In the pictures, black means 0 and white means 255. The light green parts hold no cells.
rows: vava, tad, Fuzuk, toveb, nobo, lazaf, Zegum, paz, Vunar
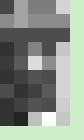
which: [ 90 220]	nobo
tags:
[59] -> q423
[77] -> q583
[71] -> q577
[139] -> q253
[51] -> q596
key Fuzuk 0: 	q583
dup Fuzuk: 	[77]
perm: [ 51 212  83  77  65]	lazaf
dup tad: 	[139]
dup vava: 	[125]
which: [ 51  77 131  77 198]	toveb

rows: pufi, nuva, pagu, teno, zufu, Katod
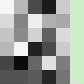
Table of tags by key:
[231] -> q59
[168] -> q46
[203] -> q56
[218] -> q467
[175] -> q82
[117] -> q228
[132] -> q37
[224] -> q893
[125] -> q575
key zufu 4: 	q575
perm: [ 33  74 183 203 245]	teno
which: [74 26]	pufi

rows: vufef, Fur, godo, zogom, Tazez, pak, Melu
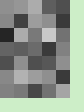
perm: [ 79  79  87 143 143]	Tazez
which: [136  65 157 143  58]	Fur
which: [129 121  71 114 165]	Melu
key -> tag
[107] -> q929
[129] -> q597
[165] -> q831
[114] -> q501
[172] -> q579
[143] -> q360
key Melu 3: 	q501
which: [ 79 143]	Tazez

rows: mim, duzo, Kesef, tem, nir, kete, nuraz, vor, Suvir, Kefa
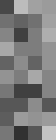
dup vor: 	[87]
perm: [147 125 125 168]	tem

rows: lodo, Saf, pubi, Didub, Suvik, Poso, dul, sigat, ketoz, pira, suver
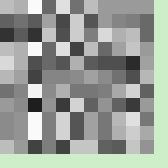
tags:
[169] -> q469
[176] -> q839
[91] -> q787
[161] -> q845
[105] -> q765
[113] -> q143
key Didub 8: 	q845
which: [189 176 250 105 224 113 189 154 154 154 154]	lodo
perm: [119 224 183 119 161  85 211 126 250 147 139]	ketoz
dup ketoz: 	[119]
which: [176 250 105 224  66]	Didub

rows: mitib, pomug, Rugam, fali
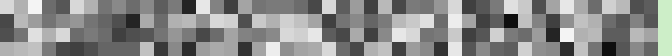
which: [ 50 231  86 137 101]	fali
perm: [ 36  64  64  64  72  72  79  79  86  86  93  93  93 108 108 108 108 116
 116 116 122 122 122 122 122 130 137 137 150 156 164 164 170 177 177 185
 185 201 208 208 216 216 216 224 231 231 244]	Rugam
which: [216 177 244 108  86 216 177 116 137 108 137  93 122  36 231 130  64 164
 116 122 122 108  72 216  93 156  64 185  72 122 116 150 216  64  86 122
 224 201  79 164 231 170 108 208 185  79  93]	mitib
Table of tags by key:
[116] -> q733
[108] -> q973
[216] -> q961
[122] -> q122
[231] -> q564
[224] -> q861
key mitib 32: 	q961

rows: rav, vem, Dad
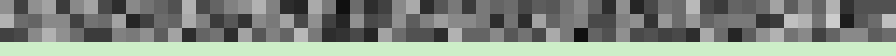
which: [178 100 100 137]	Dad
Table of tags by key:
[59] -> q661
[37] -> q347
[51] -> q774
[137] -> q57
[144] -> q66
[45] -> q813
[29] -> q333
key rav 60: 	q774
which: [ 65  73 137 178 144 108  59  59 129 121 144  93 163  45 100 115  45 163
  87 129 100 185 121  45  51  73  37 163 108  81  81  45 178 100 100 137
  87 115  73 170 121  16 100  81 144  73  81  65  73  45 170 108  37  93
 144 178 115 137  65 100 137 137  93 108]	Dad
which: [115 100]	rav
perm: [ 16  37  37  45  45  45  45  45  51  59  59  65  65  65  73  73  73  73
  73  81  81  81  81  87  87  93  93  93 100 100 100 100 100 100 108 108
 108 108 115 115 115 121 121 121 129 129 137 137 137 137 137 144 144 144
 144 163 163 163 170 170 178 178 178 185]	Dad

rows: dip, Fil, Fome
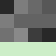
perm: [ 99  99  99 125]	Fil
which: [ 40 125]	dip
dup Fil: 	[99]
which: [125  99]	Fil

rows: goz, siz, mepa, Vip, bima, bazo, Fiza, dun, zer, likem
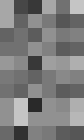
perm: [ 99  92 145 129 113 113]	Vip
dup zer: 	[145]
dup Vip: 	[113]

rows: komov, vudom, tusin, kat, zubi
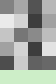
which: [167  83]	komov
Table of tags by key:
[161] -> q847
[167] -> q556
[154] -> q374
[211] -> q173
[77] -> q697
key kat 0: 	q847
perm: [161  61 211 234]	vudom
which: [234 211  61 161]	vudom
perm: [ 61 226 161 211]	kat
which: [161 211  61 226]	kat
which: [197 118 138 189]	tusin

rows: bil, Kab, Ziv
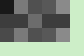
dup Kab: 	[61]
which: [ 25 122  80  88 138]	bil

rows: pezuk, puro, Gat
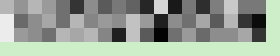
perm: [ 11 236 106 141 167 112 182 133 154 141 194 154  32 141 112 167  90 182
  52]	puro
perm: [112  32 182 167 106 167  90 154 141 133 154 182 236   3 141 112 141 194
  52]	Gat
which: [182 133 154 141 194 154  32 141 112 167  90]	puro
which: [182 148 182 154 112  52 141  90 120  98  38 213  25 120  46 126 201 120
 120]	pezuk
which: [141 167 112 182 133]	puro
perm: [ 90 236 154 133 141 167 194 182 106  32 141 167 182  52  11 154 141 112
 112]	puro

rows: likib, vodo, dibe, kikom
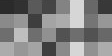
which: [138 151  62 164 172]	vodo
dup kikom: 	[172]
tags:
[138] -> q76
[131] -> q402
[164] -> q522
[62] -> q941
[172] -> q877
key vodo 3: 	q522
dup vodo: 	[151]

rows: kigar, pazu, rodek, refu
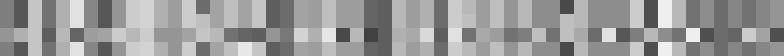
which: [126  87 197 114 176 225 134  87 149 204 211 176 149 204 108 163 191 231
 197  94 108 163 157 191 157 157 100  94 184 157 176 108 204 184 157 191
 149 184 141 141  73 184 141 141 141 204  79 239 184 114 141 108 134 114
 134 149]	refu
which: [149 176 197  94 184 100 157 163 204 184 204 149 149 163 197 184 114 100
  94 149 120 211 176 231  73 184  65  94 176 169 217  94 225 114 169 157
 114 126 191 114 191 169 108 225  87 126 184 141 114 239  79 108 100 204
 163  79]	rodek
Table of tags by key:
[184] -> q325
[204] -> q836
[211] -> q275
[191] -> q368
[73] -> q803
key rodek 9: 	q325

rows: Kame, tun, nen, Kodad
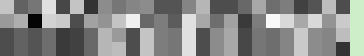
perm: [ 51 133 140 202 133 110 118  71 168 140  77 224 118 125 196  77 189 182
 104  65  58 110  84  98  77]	Kodad
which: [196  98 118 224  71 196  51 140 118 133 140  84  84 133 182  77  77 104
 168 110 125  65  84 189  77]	Kame
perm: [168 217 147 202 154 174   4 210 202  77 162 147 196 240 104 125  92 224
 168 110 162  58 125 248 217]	tun

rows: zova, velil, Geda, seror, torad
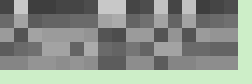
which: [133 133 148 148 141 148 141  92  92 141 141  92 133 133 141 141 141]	torad
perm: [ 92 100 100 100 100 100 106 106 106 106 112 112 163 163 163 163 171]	velil

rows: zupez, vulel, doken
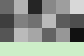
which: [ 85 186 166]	doken
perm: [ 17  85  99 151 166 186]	doken

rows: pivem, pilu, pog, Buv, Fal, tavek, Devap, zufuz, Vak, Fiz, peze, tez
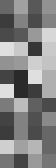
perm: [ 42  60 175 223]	Devap
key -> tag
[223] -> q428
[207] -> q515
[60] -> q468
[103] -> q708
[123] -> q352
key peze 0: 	q515

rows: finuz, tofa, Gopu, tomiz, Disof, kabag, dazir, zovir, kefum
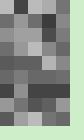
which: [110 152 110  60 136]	tofa
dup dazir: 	[68]
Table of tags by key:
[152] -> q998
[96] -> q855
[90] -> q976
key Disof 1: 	q855
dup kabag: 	[104]

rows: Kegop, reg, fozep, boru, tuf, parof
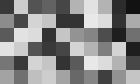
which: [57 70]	boru
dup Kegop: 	[179]
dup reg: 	[51]
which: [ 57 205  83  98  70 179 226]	Kegop
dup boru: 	[212]
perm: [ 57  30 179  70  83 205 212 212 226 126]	boru
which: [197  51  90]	tuf

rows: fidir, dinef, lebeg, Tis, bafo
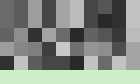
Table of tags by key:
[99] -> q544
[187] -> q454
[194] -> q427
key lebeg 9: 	q454
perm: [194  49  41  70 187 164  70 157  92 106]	dinef
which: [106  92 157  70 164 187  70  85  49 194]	fidir
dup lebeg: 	[99]

